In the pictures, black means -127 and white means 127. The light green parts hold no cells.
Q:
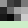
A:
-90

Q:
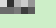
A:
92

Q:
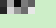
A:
-75

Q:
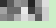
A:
34

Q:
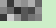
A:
1

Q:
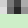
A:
80

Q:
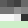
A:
-10
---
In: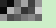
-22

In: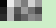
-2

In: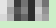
34

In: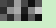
-112

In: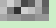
22

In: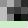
-97

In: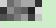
66

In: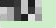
26

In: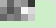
76
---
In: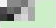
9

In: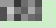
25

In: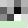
65

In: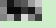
-105

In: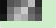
-43

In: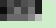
-47
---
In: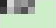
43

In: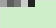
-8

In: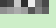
43

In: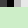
-63

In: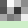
68

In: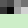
17

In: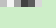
64

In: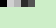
-43

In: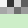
54

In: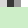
28
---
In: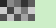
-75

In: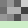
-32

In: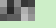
-72

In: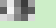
-68

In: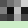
12

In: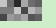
-18
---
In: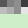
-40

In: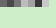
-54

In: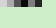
-89

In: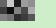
-97

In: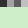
-34

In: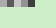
-37
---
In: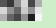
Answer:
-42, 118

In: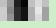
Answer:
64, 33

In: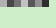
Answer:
49, -81

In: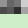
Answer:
19, 35

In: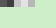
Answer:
-41, 55

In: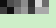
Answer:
-112, 41
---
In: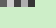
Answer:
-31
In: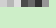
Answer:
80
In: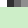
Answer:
126
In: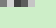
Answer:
-3
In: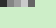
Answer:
-82
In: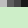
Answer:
62
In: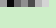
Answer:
31
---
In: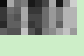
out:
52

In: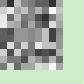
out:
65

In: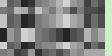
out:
-63

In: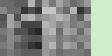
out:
-33

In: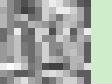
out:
-34

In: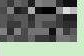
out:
59

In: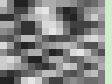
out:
44

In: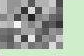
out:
-23
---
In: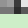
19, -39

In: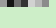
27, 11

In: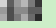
83, -85

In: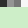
-81, 119

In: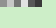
17, -70

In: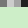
-9, -95

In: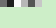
-17, 71

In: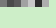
-7, 45
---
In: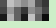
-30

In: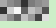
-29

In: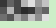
41

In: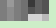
-2

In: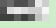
-34

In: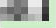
-39
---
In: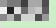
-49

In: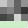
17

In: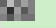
0

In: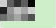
-122

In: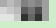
30

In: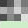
-7

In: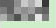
-71
